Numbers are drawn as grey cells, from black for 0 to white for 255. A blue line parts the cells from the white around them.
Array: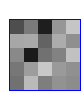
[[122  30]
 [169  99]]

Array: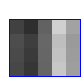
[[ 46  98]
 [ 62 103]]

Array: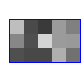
[[ 74  58]
 [ 79 212]]

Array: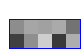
[[166 161]
 [143 206]]

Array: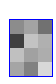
[[163 113]
 [195 176]]

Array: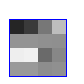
[[ 58 119]
 [147 144]]

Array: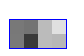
[[115 187]
 [ 57 187]]

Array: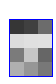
[[ 64 108]
 [224 225]]

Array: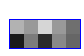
[[153 214]
 [124  43]]
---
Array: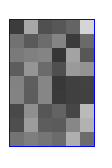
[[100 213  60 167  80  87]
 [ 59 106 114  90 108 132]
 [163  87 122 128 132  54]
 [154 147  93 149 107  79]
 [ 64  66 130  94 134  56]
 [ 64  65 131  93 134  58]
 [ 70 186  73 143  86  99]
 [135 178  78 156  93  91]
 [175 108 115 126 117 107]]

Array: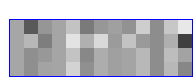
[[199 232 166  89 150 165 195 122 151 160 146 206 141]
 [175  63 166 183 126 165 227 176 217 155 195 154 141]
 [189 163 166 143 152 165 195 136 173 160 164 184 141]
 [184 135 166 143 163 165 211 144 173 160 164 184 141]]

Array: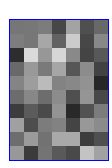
[[ 79 104 118 119 124  71 163]
 [ 71 136 125 119 167  98 204]
 [ 68  88  45 218 151 214 137]
 [140  66 105 153 122 166  86]
 [146  39 132 157 187 131 136]
 [149  72 108 135 109 140  79]
 [ 82 124  60  91  74 147  41]
 [152 139 160  77 124 130  68]
 [ 61  79 109 155 114 169 169]
 [195 162 152  59 116  89  73]]

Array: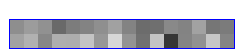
[[118 123 142 156 145 105 124 131 143 161 131 108 111 137 131 162]
 [198 132 162 177 135 174 173 196 151 215 147 112 196  54 132 145]]

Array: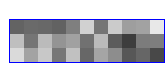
[[162 232  99 106 104  98 127 209 117 203 158]
 [124 126 191 117 187 148 161 113 187  92  61]
 [102  72 218 163 200 119 193 103 165 141  87]]

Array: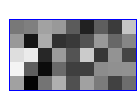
[[ 59 197 120 127 162 153  91  33  94]
 [103 134 153  21 172  49  57  83 153]
 [147  69 222 235  39 155  83 203  55]
 [144 145 244  94  11 106  63  63 140]
 [ 65 109 161   4 116 175  80 161 123]]

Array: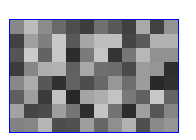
[[ 66 147 136 188 140 106  78  61 112  89  64 169]
 [177 177  66 159 127 200  89 166 189 190  69  90]
 [145 146  85 202  99 199  44 123 197  53 119 183]
 [149  46  60 134 173 177  97 168 111 109  74 156]
 [ 41  49 136 172  87  49  98  77 104 151 110 156]
 [200 100  95 158  58 194  40 164 174 195 121  97]
 [ 86 133 162  69  75 158 117  45 196 115  44 159]
 [138 149 130 134 181  77  80 158 103 143 178  79]]

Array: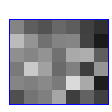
[[ 64  48 132  94  82 104  93]
 [ 66  26 187 148 113 131 133]
 [174  94 143 133 147 113 169]
 [ 61 149 122 201 161 106 128]
 [169  29 133 127 137 122 218]
 [ 98  64  79 116 127 166  62]]
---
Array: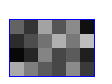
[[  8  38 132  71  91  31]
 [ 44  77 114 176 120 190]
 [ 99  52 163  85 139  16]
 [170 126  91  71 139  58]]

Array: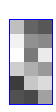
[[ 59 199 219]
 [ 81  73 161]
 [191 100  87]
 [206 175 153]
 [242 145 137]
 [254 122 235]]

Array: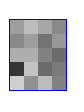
[[ 54 195 108 123]
 [137 158 116 151]
 [158 188 166 137]
 [174 174 130 108]
 [207 144 188 130]]

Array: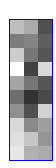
[[110  50  74]
 [125 132  94]
 [144  80 210]
 [164 118  86]
 [190 171  80]
 [204 118  86]
 [217 138 158]
 [223 197 150]
 [231 177 171]
 [253  66 217]]

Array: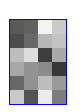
[[ 76 104 183 195]
 [ 90  97 243 202]
 [104 146 189 154]
 [168 146 139  56]
 [189 221  62 168]
 [202  84 235 125]]

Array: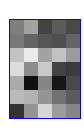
[[ 51 148 214 156 134]
 [121 100  86  79 100]
 [127 162  67  92  73]
 [170  16 134  23  73]
 [186 178 148 114  92]
 [194 234 162 194 156]
 [220 140 201  67  59]]
